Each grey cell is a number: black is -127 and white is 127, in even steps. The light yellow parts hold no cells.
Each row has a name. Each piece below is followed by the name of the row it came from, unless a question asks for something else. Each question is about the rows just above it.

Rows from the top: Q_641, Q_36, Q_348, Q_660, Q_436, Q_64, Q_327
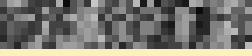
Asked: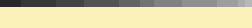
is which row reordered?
Q_436
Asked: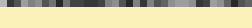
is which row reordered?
Q_327
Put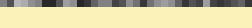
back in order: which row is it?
Q_436

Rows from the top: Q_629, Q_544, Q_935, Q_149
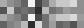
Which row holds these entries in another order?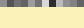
Q_149
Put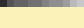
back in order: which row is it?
Q_544
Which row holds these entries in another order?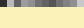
Q_544

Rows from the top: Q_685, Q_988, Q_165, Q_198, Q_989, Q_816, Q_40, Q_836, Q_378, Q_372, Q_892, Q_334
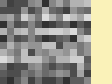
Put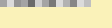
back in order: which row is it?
Q_165
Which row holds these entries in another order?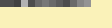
Q_372
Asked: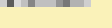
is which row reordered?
Q_378
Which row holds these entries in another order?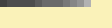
Q_372
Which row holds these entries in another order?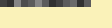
Q_198
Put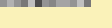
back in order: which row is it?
Q_836

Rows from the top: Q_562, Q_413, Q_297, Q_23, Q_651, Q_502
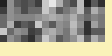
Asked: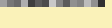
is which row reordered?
Q_23
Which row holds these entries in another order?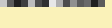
Q_562
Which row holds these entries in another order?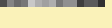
Q_651
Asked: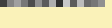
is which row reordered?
Q_502

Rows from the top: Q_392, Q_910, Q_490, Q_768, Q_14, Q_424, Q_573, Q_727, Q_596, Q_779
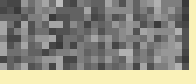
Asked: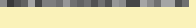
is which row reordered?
Q_573
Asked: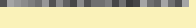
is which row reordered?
Q_573

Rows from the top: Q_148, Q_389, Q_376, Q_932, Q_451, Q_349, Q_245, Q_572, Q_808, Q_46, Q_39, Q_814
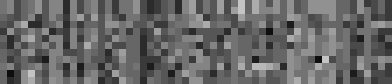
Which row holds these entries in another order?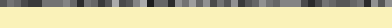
Q_349
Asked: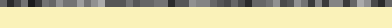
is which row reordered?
Q_349

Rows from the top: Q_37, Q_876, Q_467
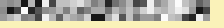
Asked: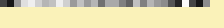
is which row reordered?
Q_876
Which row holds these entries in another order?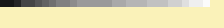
Q_467

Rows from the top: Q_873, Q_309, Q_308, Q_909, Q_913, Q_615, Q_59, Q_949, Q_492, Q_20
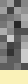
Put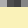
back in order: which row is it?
Q_59
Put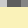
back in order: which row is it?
Q_492

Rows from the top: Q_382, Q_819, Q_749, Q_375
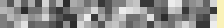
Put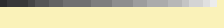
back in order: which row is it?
Q_375
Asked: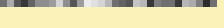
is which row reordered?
Q_819
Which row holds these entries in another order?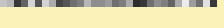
Q_375
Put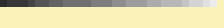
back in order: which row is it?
Q_382
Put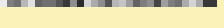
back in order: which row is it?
Q_375
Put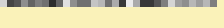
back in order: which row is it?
Q_749
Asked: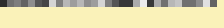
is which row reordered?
Q_749

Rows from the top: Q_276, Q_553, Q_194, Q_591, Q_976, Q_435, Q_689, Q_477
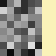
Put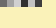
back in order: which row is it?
Q_553
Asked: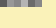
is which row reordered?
Q_435
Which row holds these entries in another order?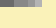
Q_194
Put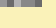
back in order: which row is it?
Q_194
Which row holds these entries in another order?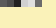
Q_689
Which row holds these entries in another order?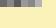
Q_435
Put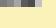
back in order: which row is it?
Q_976

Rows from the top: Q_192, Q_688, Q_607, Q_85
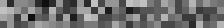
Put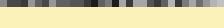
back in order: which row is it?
Q_688
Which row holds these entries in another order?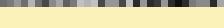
Q_192
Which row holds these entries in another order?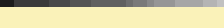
Q_688
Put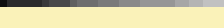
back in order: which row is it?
Q_192

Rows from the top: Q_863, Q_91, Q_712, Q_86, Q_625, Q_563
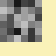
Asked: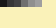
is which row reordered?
Q_863
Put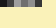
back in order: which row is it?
Q_863
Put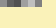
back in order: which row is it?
Q_86
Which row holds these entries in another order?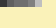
Q_563

